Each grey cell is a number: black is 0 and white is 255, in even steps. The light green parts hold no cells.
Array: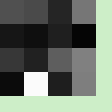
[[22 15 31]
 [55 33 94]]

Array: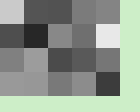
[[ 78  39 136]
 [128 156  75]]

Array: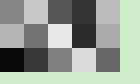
[[182 114 233]
 [ 10  55 127]]

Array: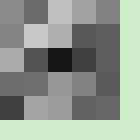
[[132 200 175]
 [171  84  22]]

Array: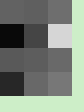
[[  9  69 214]
 [ 89  93 105]]

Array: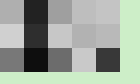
[[208  46 199]
 [120  14 108]]
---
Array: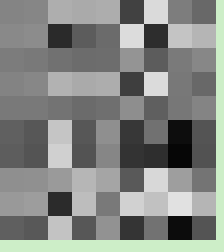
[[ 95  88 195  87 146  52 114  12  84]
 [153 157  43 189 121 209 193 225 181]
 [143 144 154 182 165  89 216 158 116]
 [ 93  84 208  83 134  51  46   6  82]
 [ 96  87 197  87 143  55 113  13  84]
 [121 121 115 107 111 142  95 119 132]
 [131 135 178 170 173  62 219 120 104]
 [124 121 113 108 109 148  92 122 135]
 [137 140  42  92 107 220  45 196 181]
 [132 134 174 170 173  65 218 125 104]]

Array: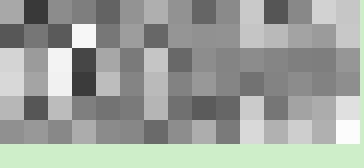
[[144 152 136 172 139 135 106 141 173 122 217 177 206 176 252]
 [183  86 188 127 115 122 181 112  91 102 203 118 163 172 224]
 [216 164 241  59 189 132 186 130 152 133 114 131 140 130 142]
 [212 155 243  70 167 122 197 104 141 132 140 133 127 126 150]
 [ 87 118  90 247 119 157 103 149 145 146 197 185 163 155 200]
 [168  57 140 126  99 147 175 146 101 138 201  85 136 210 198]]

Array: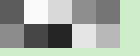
[[140  69  37 229 184]
 [ 92 249 217 141 117]]

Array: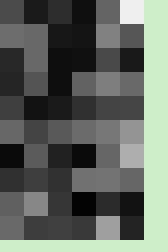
[[105  61  64  57 159  35]
 [ 96 135  54   3  43  18]
 [ 48  62  49 113 115 102]
 [ 10  91  33  10 102 174]
 [103  68  89 107 119 148]
 [ 63  18  26  48  68  69]
 [ 37  84  14  98 126 105]
 [ 40 104  14  16  73  25]
 [109 104  23  20 129  86]
 [ 75  26  45  15 100 239]]

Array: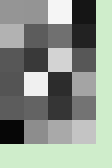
[[  6 141 168 197]
 [ 93  99  54 115]
 [ 84 240  43 164]
 [ 88  57 211  87]
 [179  92 112  33]
 [149 147 245  20]]

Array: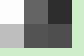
[[190  82  77]
 [253 101  45]]

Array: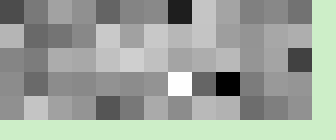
[[144 196 161 148  85 120 170 140 185 178 109 127 145]
 [140 106 140 137 146 140 147 254 101   1 124 153 149]
 [133 124 172 168 193 207 192 164 173 185 149 164  65]
 [181 105 116 136 201 161 200 183 196 158 148 167 174]
 [ 76 121 162 144 100 132 137  30 197 164 128 136 114]]

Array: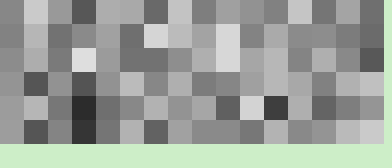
[[157  85 132  53 117 178  98 161 138 138 119 179 137 148 186 202]
 [156 182 119  44 111 136 178 147 166  96 211  62 175 100 126 149]
 [148  85 146  84 146 187 135 175 124 134 160 183 168 129 177 192]
 [140 173 122 222 155 114 114 142 175 215 166 183 132 175 137  88]
 [130 182 114 138 161 111 213 187 163 215 131 170 139 141 124 107]
 [135 202 153  87 173 169 105 195 126 160 146 129 197 117 164 111]]
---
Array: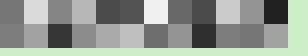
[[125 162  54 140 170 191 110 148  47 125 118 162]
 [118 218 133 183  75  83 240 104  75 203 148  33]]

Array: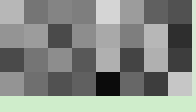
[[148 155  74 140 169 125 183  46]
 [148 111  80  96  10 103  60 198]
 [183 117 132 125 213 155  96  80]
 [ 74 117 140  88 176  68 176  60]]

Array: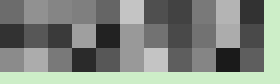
[[ 50  87  58 159  34 153 114  73 114 172  73]
 [139 172 121  42  87 153 196  94 133  26  94]
 [108 145 133 127 101 196  79  66 121 180  50]]

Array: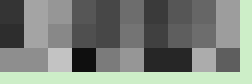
[[ 45 164 136  79  71 116  64  94 109 157]
 [ 52 164 150  86  71 109  58  86 102 157]
 [142 142 195  15 123 150  38  38 172  94]]

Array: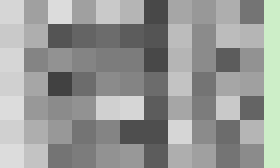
[[208 166  65 108 139 132 108 195 116 166 160]
 [201 174  84 100 108  92  84 188 139 188 181]
 [220 195 116 124 146 152  92 174 160 116 139]
 [220 152 139 146 208 214  92 166 124 201 100]
 [214 132 146 132 124 124  72 181 139  92 146]
 [208 174 152 116 132  78  78 214 139 108 181]
 [214 160 220 160 201 181  72 166 152 174 116]]

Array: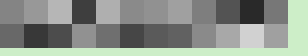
[[104  56  76 145 111  70  90  97 138 168 209 160]
 [132 152 182  62 175 138 145 160 126  83  41 119]]

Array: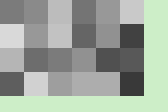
[[181 109 123 145  80  88]
 [ 94 209 158 173 173  57]
 [123 138 188 116 152 201]
 [217 152 194 101 145  65]]

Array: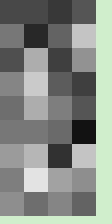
[[154 181  49 195]
 [ 71  71  55  86]
 [ 79 173  63 146]
 [133 203  92  63]
 [118  41  98 195]
 [118 118 105  17]
 [111 173 126  86]
 [140 111 133  98]
 [126 225 161 140]]

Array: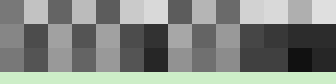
[[120 194 100 187  92 202 217  92 181 106 210 217 175 223]
 [120  84 153 100 153  84  38 146 112 140  64  64  17  38]
 [134  76 161  84 161  76  50 167 100 153  70  56  44  44]]
